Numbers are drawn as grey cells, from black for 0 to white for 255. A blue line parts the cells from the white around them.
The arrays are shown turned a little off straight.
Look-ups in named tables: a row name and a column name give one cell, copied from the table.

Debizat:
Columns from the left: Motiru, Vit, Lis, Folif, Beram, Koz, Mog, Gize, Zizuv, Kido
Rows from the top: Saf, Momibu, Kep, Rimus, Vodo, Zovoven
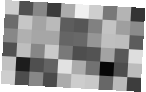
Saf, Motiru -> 205
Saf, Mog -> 206
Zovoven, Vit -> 77
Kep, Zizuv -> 189
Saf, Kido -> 52
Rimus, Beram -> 121
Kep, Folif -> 166
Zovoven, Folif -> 74
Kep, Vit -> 176
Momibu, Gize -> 195
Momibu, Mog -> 129
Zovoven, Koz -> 205
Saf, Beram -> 172
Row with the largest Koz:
Saf

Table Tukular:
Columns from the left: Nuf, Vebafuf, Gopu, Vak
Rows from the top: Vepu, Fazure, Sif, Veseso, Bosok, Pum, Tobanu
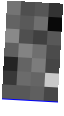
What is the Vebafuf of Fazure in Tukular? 89
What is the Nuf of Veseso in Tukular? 96
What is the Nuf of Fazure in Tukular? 99
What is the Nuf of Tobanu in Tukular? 88
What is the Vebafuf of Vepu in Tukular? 79
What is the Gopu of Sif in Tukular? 64
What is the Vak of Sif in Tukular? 88
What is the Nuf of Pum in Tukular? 56
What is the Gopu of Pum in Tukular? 101
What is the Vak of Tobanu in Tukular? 71
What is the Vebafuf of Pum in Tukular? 107
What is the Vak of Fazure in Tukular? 9
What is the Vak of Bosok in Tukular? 69
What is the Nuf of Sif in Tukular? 137
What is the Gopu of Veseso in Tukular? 111
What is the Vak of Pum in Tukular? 201
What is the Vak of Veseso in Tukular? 75
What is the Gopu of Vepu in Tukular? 86
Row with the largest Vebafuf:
Veseso

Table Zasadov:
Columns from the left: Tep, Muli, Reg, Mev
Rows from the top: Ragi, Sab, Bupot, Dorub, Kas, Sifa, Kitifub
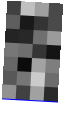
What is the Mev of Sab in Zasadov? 74
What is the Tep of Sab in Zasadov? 94
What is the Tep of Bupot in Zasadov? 36
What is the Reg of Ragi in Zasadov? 159
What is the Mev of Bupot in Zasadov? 155
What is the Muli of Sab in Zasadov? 25
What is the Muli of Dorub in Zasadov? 110
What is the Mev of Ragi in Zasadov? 73
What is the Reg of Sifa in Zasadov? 203
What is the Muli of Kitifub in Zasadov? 65
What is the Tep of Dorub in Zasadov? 119
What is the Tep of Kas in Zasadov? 103
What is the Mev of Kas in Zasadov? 126
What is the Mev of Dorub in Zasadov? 20
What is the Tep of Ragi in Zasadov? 65

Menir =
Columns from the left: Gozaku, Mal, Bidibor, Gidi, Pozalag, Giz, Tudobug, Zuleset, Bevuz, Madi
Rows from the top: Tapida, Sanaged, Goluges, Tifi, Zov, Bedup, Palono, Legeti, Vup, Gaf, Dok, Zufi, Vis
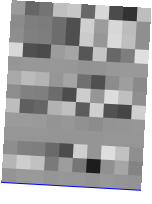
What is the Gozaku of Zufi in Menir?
181
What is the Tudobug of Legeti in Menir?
207
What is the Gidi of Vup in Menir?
148
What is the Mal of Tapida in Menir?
102
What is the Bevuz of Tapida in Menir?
50
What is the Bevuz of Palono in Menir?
191
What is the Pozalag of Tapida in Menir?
198

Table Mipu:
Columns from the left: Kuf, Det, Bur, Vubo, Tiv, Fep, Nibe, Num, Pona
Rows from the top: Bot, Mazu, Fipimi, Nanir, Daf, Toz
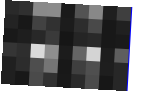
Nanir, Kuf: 53
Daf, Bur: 78
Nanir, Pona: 94
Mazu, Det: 24
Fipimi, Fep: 37
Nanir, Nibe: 212
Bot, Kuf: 42
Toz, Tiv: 25
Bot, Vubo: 139
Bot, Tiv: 26
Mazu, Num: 24
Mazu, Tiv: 28
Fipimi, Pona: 26

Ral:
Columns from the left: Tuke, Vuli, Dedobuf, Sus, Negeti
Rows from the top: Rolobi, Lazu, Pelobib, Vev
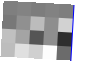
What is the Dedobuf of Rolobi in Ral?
125
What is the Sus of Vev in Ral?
253
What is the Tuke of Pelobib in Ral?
192
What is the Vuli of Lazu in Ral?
144
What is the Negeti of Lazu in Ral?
210
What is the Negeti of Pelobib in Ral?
46
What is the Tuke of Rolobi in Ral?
127

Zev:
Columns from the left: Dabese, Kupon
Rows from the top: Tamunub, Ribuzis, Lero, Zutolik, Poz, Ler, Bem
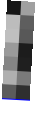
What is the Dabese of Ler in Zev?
175
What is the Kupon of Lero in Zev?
88
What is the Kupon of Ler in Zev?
122
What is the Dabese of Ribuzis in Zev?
188
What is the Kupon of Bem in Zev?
47
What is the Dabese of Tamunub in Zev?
22
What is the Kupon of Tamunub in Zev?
160
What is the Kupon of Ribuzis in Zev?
94
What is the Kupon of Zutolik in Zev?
28
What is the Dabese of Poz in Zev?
133
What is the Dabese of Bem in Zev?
91
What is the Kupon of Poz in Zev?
31
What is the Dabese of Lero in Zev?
191
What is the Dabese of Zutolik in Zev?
154

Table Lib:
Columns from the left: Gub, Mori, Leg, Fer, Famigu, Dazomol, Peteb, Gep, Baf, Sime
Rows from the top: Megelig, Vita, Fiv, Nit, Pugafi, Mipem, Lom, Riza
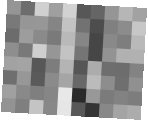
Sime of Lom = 125
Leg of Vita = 151
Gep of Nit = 147
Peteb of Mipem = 187
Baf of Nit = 177
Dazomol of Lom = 42

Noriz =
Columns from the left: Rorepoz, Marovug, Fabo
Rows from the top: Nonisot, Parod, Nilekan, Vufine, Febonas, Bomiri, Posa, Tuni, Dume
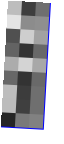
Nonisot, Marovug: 62
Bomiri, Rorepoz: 103
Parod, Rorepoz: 228
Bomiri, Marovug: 51
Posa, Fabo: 111
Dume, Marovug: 121
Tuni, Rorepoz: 188
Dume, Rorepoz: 37
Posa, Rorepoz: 189
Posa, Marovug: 60
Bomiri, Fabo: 105
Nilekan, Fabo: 162
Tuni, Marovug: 63
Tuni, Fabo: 111
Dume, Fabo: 129
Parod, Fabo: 143
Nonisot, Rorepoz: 189

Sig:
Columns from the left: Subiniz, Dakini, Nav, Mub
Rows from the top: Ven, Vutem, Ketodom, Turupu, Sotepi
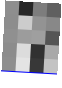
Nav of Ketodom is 159
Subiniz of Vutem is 141
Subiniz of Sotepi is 142
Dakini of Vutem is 204
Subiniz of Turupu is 140
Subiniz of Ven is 142
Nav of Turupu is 49
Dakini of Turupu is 220
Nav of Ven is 125
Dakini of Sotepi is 228
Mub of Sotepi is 195
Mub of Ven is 96
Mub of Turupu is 169
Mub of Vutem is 136
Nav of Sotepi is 56
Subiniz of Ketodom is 144
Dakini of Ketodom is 156
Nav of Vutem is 147
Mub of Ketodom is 85
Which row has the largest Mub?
Sotepi

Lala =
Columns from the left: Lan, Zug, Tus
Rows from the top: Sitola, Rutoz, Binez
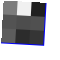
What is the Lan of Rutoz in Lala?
83
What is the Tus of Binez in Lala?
53
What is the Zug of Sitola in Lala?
240
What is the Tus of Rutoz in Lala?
80
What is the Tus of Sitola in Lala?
32
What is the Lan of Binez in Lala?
93
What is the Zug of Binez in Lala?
44
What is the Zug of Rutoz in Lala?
77
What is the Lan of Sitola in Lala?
124

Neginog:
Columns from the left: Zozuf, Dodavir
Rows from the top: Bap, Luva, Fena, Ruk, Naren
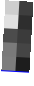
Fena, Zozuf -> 76
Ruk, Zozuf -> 122
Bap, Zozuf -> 206
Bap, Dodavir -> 62
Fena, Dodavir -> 59
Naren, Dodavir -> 29
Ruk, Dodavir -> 69
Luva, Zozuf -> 225
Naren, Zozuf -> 125
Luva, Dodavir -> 46

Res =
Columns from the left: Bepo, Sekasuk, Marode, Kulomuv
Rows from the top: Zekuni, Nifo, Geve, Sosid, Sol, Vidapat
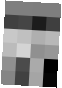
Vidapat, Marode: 165
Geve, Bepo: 200
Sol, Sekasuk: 75
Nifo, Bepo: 64
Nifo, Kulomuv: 63
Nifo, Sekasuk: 69
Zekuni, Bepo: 127
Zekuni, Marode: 126
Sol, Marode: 170
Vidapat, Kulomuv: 6
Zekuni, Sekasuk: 127
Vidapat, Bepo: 133
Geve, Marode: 175
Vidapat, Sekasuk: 65
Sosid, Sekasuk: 212
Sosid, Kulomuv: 151

